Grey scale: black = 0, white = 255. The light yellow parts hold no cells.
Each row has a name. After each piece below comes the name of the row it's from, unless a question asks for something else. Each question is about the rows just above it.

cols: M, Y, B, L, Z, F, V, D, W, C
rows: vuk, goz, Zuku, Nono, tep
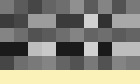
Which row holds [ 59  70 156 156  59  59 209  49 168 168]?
goz
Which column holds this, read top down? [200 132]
L
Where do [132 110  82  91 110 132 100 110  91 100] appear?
Zuku
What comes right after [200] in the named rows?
[26]
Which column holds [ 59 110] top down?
Z

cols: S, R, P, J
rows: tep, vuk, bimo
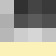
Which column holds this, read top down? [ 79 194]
J
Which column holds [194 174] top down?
S
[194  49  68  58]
tep

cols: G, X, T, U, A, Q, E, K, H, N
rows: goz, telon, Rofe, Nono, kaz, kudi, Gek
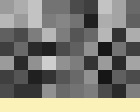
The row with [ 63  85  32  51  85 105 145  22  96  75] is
kudi
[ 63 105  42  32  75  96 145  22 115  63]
Nono
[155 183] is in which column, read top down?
G
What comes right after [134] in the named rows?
[115]
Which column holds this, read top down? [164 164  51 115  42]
H

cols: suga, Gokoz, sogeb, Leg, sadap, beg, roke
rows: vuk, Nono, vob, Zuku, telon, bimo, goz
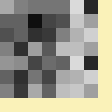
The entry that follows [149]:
[140]
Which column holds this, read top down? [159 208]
roke
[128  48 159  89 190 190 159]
Zuku
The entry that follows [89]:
[190]
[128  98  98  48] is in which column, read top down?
Gokoz
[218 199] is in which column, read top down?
beg

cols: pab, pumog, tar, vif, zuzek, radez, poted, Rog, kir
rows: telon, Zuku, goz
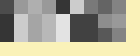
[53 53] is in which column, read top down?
pab
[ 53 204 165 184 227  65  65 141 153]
Zuku

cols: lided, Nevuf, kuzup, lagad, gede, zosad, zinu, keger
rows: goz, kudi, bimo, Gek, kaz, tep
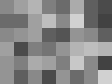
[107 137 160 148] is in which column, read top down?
lided
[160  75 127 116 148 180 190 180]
Gek
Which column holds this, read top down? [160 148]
lided
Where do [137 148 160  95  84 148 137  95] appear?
bimo
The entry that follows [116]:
[148]
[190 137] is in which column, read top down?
zinu

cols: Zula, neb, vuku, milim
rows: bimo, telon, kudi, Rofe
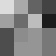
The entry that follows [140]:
[149]
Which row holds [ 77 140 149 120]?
kudi

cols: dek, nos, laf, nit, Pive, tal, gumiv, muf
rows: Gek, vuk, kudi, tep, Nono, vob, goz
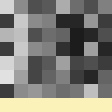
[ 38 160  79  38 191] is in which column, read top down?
gumiv
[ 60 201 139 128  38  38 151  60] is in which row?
vuk
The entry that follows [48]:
[28]

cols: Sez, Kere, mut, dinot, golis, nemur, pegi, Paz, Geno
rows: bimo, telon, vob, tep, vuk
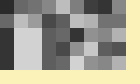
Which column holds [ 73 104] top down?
golis
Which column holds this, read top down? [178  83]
Geno
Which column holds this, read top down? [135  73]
dinot
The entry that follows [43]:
[104]
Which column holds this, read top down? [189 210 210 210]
Kere

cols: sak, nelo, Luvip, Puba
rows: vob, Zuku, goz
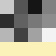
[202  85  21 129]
vob
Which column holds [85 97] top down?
nelo
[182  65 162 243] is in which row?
goz
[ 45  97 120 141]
Zuku

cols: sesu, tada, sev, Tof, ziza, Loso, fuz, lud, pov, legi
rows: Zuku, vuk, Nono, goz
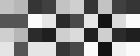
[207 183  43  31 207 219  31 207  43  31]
Nono
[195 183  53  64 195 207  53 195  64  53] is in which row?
Zuku
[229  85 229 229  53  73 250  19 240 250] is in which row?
goz
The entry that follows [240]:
[250]

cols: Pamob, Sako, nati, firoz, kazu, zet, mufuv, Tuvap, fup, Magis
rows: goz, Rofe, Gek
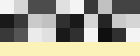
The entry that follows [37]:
[202]
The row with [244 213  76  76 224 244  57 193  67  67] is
goz
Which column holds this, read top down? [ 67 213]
Magis

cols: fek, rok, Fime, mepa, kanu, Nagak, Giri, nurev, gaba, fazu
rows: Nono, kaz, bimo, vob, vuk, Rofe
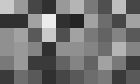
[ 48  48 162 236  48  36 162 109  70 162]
kaz
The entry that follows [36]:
[162]
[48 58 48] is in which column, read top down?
mepa
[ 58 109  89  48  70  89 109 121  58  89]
Rofe

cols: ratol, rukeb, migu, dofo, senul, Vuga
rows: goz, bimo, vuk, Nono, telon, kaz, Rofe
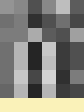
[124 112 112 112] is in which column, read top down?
ratol
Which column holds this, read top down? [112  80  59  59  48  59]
senul

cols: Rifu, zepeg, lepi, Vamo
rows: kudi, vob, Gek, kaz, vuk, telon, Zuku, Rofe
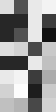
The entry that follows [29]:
[201]
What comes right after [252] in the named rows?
[29]

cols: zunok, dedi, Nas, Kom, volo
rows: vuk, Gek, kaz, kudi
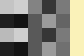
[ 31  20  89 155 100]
Gek
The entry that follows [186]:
[207]
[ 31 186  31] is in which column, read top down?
zunok
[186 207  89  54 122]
kaz

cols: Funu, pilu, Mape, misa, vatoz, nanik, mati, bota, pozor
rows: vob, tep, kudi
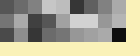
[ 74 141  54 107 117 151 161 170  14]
kudi
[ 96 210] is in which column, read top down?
mati
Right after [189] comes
[54]
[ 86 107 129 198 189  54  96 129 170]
vob

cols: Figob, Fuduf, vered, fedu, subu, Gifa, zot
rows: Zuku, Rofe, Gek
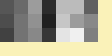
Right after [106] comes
[156]
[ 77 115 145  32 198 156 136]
Rofe
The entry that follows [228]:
[240]

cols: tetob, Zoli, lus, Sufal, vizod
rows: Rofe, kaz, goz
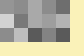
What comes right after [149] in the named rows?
[140]
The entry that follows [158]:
[179]

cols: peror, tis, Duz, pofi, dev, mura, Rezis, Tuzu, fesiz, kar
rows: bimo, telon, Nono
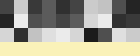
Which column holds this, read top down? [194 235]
Tuzu
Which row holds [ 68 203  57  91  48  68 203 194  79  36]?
bimo

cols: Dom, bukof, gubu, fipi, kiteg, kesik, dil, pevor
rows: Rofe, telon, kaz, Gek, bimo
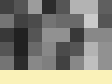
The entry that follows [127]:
[65]
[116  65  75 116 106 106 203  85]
telon

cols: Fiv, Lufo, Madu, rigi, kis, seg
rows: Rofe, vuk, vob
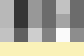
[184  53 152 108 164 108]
vuk
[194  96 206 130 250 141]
vob

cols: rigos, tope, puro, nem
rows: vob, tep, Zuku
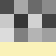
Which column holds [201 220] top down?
rigos
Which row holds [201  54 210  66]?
tep
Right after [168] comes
[106]
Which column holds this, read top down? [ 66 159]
nem
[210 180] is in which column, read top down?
puro
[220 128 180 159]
Zuku
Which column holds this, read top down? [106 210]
puro

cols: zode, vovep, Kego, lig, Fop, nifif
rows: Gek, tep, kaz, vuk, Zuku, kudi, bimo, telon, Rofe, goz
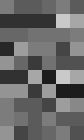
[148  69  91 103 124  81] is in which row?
goz
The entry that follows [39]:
[157]
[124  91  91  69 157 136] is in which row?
telon
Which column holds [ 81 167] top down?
nifif

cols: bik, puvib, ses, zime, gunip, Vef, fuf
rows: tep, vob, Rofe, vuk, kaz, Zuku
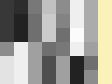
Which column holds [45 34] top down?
puvib
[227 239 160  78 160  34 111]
kaz
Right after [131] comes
[239]
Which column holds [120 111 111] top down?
ses

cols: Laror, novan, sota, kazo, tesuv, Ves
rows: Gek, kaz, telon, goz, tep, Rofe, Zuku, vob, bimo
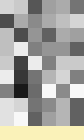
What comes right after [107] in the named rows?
[248]
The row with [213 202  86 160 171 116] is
Gek

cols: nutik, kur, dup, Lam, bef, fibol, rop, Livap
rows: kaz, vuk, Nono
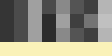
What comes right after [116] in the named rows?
[192]
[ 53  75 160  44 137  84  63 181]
Nono

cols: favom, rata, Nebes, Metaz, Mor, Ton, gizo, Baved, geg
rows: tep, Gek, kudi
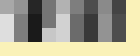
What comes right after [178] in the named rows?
[126]
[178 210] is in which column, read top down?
Mor
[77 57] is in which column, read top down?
gizo
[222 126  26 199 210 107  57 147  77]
kudi
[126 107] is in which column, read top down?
Ton

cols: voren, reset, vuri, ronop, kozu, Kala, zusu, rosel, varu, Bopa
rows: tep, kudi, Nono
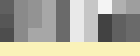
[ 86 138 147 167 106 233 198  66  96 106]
kudi
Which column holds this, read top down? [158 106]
Bopa
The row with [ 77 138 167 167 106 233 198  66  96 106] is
Nono
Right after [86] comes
[138]

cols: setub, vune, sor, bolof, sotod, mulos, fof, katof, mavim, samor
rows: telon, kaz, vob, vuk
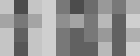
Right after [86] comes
[197]
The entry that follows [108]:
[153]
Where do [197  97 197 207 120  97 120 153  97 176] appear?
vob

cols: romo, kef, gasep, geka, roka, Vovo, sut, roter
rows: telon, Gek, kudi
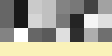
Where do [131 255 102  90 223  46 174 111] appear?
kudi
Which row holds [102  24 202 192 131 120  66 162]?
telon
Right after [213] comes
[192]
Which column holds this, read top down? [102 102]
romo
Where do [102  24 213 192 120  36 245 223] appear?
Gek

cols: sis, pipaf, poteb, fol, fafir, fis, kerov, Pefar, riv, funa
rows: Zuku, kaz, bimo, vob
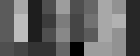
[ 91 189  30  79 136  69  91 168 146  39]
bimo
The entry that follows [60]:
[124]
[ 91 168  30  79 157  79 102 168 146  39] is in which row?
Zuku
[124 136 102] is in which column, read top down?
fafir
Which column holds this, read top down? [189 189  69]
pipaf
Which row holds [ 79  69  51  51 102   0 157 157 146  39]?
vob

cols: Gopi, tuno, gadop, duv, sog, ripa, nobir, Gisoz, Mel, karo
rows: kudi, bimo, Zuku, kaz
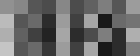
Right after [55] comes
[156]
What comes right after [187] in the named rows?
[86]
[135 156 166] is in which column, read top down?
sog
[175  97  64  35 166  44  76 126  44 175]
Zuku
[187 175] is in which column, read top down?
Gopi
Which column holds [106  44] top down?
Mel

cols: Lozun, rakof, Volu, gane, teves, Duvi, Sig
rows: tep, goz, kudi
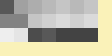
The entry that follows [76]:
[88]
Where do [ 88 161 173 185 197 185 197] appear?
tep

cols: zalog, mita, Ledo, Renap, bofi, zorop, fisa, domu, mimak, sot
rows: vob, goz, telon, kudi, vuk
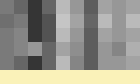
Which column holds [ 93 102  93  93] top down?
fisa
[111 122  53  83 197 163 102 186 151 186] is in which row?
goz
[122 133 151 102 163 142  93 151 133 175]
kudi
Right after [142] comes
[93]

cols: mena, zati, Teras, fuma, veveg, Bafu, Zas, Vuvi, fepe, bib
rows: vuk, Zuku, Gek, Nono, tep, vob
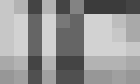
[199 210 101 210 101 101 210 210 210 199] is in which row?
Nono
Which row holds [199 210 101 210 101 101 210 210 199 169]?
Gek
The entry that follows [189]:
[169]
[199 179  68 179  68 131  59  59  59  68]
vuk

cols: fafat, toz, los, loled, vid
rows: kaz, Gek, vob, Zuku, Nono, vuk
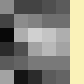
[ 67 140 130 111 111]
Gek
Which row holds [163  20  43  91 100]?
vuk
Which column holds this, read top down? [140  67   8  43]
fafat
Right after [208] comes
[196]
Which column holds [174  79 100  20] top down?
toz
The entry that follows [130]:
[111]

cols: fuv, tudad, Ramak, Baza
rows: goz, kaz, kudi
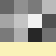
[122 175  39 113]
kudi
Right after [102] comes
[144]
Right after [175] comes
[39]
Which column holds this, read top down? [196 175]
tudad
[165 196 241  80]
kaz
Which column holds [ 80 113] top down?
Baza
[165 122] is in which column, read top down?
fuv

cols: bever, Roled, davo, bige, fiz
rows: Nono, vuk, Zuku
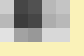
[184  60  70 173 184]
vuk
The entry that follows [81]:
[184]

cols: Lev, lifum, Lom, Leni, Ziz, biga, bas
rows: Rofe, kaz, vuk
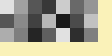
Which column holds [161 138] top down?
lifum
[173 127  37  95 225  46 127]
vuk
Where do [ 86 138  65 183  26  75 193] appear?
kaz
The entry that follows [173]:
[127]

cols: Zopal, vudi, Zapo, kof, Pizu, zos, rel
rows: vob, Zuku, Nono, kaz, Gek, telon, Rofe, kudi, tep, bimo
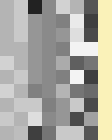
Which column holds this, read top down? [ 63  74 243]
rel
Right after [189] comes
[63]

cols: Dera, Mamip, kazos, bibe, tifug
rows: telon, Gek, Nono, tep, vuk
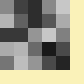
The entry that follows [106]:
[25]
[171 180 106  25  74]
tep
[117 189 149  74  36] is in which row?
vuk
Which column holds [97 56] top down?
Mamip
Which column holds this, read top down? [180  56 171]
Dera
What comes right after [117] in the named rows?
[189]

